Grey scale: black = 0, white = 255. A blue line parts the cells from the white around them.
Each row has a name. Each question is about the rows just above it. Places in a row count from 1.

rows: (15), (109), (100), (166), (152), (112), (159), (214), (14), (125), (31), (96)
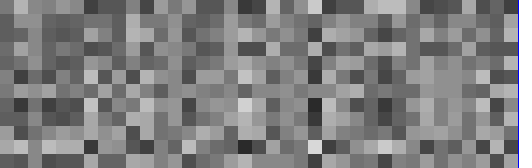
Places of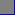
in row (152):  10 20 24 29 32 35
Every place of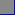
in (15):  3 6 17 30
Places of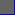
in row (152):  1 4 11

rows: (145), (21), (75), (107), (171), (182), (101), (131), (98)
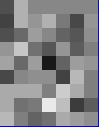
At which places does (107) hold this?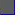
6
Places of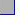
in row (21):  2 4
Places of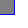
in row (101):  4 7
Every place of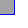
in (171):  1
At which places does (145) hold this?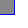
3 4 5 6 7
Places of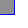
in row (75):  7
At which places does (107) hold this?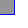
1 5

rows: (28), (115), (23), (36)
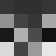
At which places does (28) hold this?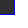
2 3
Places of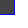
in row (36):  2
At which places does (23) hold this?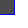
3

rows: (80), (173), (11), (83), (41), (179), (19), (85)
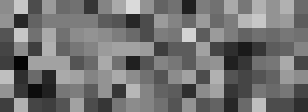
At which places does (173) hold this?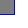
4 5 6 7 17
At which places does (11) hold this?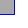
4
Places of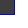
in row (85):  1 4
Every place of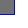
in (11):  3 5 19 22
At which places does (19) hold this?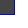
18 22

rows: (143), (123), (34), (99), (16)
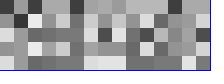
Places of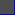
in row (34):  8 11 15
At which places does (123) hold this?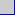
5 7
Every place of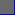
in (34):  3
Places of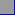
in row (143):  2 9
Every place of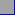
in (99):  4 7
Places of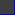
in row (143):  1 3 6 13

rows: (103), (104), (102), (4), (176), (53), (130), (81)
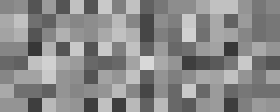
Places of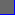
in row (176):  1 7 9 19
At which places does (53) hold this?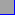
2 3 8 16 20
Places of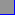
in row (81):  1 2 6 15 20
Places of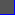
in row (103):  3 5 7
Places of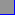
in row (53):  5 9 12 18
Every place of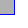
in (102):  2 5 10
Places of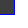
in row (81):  3 7 9 17

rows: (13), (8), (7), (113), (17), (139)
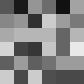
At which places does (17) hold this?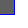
1 3
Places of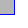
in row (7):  2 3 4 6
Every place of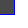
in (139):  2 5 6

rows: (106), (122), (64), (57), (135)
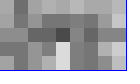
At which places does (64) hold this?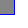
6 8 9
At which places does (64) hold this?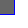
3 4 7
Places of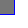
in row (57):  1 2 7
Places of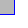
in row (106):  6 9
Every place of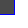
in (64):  5
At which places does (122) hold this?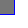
2 4 5 7
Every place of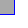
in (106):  1 5 7 8

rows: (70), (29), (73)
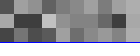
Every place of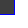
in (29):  2 3 9
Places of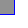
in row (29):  5
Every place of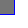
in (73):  2
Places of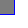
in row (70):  5 8
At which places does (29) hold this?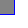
6 7

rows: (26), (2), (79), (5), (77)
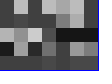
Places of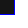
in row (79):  5 6 7
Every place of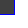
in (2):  1 3 4 7
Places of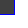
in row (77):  1 2 3 5
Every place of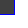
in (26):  1 3 7

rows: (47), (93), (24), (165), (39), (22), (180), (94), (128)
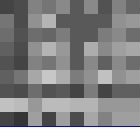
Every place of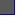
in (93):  5 6 7 8
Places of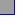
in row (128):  3 5 9 10
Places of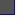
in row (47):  8
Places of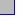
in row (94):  2 4 5

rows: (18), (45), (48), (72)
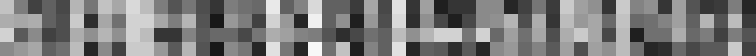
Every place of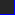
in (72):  7 19 22 30 35 47
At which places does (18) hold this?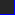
37 54
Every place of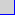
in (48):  1 10 32 33 35

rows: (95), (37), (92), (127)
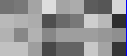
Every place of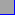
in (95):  3 5
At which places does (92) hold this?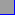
5 6 7

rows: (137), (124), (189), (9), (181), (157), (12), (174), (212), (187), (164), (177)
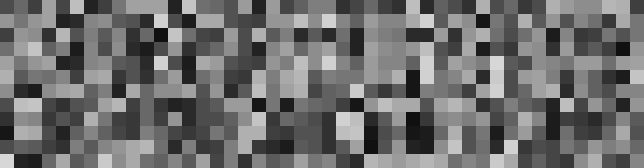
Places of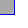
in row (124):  15 16 30 45
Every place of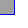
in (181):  1 4 33 46
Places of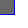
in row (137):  2 16 27 37
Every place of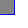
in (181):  7 25 28 29 40
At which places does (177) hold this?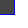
16 25 38 40

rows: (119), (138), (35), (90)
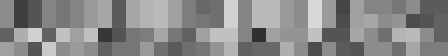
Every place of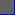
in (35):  1 4 14 32
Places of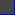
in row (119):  25
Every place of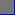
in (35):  10 13
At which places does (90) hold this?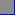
2 5 7 22 24 27 28

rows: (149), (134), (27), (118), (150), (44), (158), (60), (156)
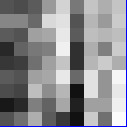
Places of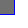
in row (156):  2 8
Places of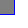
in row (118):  4 8

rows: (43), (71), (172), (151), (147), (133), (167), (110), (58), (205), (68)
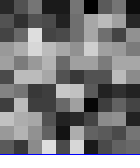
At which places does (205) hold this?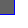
4 7
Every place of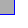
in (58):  2
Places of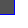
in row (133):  5 7 8
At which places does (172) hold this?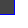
1 4 9
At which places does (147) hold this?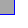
9 10
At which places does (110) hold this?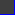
1 3 4 8
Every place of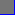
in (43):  3 6 9

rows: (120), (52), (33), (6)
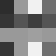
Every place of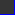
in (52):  1
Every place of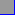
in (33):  1 2 4

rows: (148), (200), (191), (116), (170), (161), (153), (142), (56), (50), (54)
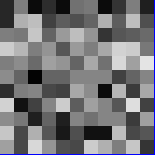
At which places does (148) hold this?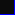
3 5 8
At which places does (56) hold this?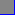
6 8 9
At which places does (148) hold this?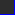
4
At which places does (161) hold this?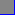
6 7 8 11
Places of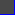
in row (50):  2 10

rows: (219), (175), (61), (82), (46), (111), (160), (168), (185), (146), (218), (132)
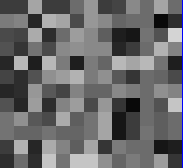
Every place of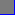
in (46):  5 7
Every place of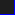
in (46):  3 6 13
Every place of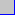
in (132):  4 6 7
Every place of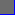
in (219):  6 11 13
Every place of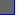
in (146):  2 3 5 6

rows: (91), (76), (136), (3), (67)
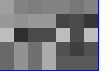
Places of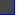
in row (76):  5
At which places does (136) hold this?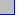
1 5 7
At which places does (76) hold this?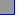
1 3 4
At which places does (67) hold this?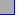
4
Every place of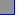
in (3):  2
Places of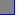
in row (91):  2 4 5 7
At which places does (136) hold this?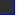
2

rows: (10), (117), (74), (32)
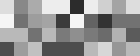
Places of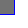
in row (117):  2 9 10
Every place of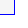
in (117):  1 6
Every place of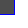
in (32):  1 4 5 6
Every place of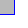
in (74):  1 2 4
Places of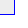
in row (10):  4 5 7
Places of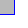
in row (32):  7 10

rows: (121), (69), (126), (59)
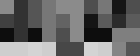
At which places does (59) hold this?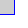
1 2 4 8
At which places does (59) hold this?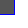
10
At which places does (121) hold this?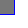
4 8
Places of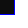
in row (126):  1 3 7 8
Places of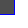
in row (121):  7 10

